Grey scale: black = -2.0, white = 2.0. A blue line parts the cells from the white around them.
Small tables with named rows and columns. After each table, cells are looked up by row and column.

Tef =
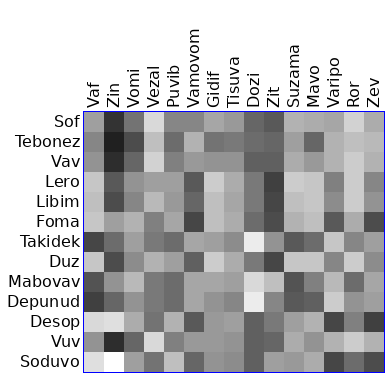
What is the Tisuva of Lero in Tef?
0.7
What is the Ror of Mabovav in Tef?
-0.3
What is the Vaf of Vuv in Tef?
0.3
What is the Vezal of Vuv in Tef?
1.4
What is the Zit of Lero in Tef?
-1.0
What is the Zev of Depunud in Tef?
0.5
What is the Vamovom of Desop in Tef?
-0.6
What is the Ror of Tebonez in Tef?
1.0
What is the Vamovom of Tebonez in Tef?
0.8
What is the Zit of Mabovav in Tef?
1.0
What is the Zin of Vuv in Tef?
-1.3
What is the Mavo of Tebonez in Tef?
-0.4
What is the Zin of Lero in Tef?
-0.6
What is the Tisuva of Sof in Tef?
0.4
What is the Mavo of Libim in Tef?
1.1
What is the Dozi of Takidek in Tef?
1.7
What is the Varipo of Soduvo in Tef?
-0.9

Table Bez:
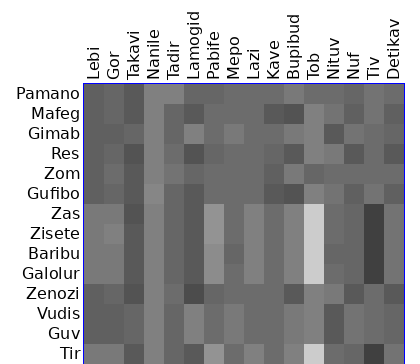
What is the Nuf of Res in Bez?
-0.6
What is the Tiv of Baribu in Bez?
-1.0
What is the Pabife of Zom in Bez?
-0.3
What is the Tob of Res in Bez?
0.0
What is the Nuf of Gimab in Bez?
-0.2
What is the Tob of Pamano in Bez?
-0.3
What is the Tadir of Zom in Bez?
-0.2
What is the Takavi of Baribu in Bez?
-0.6
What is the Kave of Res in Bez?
-0.4
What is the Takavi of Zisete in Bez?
-0.6
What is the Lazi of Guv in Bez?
-0.3
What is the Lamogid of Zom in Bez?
-0.4
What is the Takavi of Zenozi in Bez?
-0.7
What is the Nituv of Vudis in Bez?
-0.6
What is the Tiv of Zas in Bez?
-1.0
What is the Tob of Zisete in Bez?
1.2
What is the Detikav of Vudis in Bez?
-0.4
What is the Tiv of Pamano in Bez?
-0.2
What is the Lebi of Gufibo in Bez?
-0.5
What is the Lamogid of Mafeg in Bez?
-0.6
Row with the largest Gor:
Zisete

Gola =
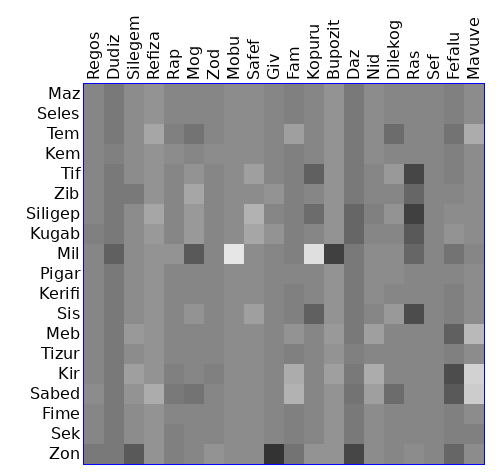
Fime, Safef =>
0.2
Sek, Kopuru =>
0.1
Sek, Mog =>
0.1
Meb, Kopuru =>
0.1
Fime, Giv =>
0.1
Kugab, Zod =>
0.1
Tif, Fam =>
0.0
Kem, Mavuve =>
0.2
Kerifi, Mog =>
0.1
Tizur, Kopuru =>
0.1
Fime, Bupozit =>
0.3
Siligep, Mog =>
0.4
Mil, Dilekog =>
0.2
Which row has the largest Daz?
Tizur

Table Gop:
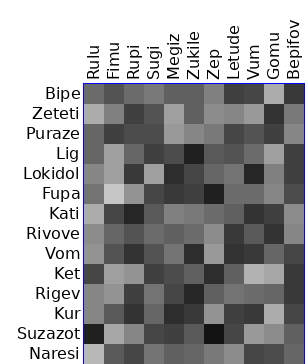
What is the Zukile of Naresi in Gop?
-0.4
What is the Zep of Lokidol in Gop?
-0.4
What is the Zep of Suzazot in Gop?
-1.7
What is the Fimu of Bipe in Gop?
-0.7
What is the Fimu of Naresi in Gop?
-0.6
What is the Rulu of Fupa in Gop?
-0.2
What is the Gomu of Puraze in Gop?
-1.0
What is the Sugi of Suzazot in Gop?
-0.9
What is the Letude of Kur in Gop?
-1.0
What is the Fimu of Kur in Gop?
-0.6
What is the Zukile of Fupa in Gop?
-1.0
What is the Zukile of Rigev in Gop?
-1.4
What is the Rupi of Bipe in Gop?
-0.3
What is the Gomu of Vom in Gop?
-0.4
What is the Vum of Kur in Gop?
-1.1
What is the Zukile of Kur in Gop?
-1.1
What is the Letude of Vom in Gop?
-1.2
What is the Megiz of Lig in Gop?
-0.8
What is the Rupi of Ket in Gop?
0.3
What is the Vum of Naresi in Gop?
-0.9

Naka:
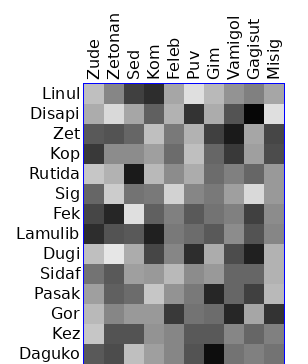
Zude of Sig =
-0.4
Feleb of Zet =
-0.1
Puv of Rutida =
0.7
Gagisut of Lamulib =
-0.7
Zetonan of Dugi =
1.6
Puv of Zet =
0.8
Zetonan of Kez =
-0.7
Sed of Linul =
-1.0
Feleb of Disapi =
0.8
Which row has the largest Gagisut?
Sig

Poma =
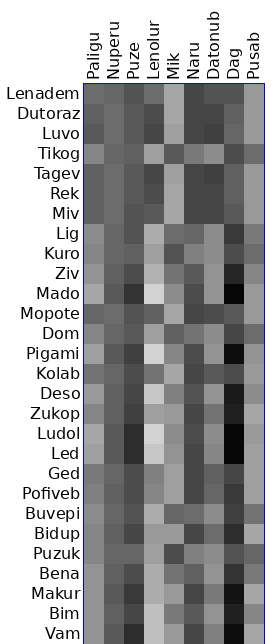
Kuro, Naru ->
0.0
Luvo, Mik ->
0.5
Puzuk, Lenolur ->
0.5
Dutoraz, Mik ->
0.6
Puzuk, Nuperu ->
-0.4
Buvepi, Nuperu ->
-0.4
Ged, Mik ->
0.5
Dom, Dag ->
-0.9
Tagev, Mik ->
0.5
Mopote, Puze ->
-0.7
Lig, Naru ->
-0.4
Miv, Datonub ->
-0.9
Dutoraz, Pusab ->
0.4
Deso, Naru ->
-0.7
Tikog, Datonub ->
0.2

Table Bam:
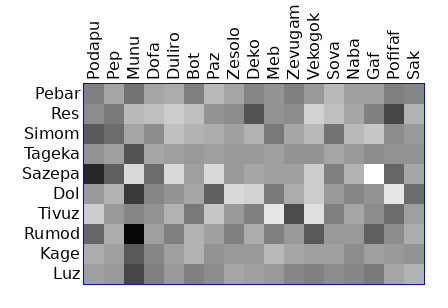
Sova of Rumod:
0.4
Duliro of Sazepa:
1.4
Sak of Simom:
0.4
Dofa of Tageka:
0.6
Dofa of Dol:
0.1
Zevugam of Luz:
0.1
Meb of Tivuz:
1.6
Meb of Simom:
-0.1
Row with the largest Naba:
Simom

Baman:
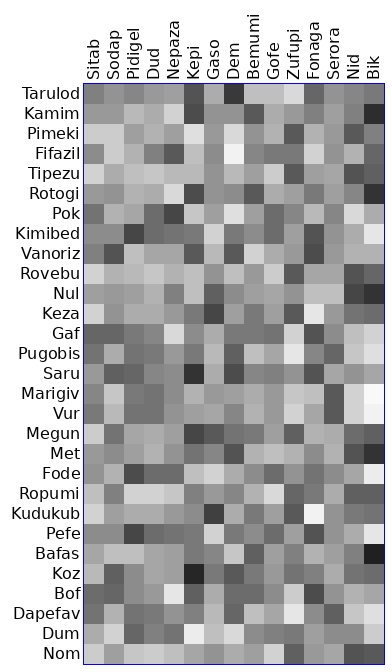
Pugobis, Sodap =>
0.7
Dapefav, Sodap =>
0.8
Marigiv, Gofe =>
0.4
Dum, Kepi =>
1.7
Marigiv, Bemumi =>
0.7
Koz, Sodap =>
-0.5
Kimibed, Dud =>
-0.3

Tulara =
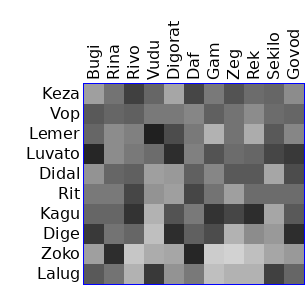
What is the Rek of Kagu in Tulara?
-1.3
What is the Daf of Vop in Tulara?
0.1
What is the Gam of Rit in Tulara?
-0.2
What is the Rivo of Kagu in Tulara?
-1.2
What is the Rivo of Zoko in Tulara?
1.1
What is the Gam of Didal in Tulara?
0.1
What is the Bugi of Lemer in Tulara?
-0.4

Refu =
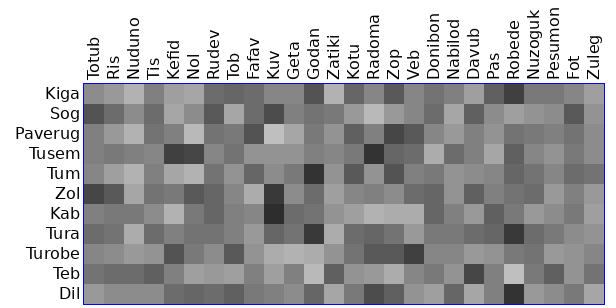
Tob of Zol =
0.1
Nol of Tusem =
-0.9
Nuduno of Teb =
-0.3
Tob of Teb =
0.5
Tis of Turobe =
0.3
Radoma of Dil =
-0.8
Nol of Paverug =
0.9
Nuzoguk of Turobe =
-0.2
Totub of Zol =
-0.9
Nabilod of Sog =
0.6
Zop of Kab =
0.7
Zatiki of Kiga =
0.8
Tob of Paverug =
-0.1
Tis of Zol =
-0.2
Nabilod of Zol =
0.3

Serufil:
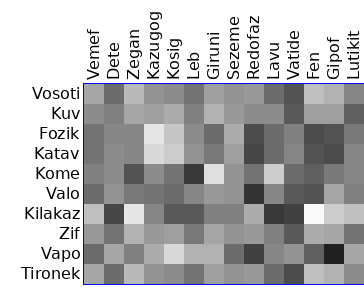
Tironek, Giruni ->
0.5
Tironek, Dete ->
-0.3
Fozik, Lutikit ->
-0.1
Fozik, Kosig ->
1.1
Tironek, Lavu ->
-0.3
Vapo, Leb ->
0.8
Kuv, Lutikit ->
-0.5
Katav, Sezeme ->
0.5
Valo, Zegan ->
-0.1
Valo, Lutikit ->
0.0
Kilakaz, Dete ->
-0.9

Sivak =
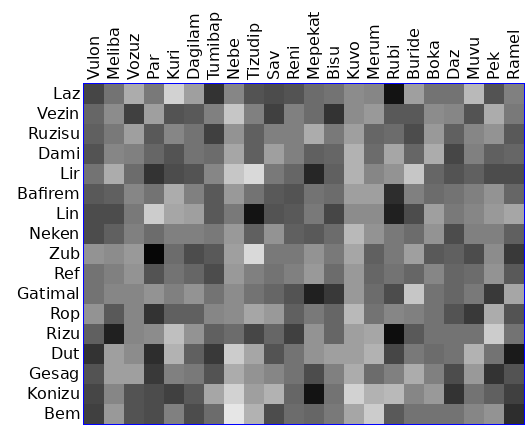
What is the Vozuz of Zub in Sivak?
0.4
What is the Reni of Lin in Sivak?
-0.6
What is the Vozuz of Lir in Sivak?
-0.3
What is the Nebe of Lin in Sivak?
-0.1
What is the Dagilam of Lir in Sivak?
-0.7
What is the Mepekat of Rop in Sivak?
-0.1
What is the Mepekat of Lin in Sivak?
-0.1
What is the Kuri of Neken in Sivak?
0.0
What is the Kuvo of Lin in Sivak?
0.2

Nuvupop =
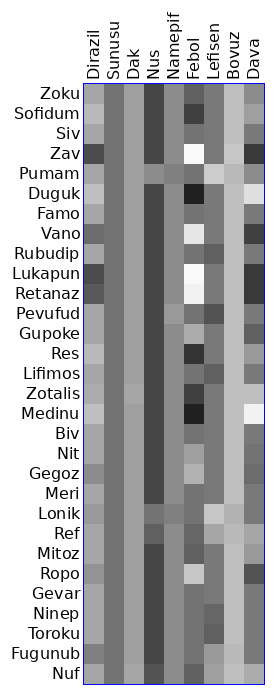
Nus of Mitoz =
-0.9
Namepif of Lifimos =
0.2
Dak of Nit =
0.5
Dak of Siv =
0.5
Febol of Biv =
-0.2
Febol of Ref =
-0.4
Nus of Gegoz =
-0.9
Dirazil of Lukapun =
-0.8
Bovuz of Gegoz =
1.0

